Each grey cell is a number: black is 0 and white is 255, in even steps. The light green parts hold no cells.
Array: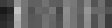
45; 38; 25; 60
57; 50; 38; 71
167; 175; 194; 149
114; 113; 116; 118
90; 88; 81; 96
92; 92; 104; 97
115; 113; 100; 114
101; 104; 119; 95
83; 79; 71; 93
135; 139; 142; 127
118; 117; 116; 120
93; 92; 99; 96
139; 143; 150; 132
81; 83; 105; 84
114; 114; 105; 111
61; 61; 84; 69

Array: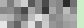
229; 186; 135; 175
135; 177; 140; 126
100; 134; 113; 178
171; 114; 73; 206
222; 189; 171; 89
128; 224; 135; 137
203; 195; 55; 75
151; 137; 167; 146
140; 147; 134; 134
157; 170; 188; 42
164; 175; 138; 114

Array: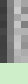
68; 66; 63; 64; 71; 59; 65; 59; 65
122; 121; 124; 130; 125; 126; 127; 125; 131
175; 182; 198; 193; 178; 198; 166; 202; 188
181; 171; 146; 155; 177; 127; 186; 137; 164

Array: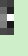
72; 126; 137; 106; 72
67; 26; 252; 35; 62

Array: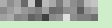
160; 138; 173
170; 157; 142
132; 174; 164
138; 153; 106
98; 141; 198
112; 128; 63
65; 160; 185
137; 106; 168
146; 111; 123
223; 141; 172
141; 147; 142
127; 93; 125
127; 150; 185
112; 166; 195

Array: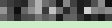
105; 148; 78
81; 77; 60
39; 14; 46
75; 103; 38
80; 144; 118
116; 178; 178
92; 57; 111
108; 194; 90
26; 113; 26
96; 40; 134
98; 91; 65
53; 29; 29
26; 208; 36
48; 137; 80
23; 125; 140
60; 141; 16

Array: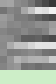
132; 125; 143; 138; 141; 133; 150; 156; 116; 162
145; 148; 125; 171; 139; 125; 135; 145; 133; 165
152; 179; 127; 194; 121; 126; 138; 124; 127; 140
114; 166; 132; 195; 94; 136; 129; 124; 167; 133
119; 177; 139; 214; 93; 126; 132; 114; 194; 117
110; 179; 132; 228; 98; 122; 142; 99; 228; 91
117; 176; 115; 227; 82; 132; 140; 85; 222; 73
117; 204; 112; 227; 74; 162; 155; 75; 241; 56

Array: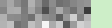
179; 177; 133; 147
192; 140; 171; 167
113; 138; 173; 139
125; 127; 123; 119
192; 113; 165; 177
172; 171; 133; 145
245; 141; 79; 106
171; 135; 131; 140
202; 94; 170; 111
91; 152; 135; 118
156; 207; 113; 134
210; 132; 145; 143
197; 183; 60; 148
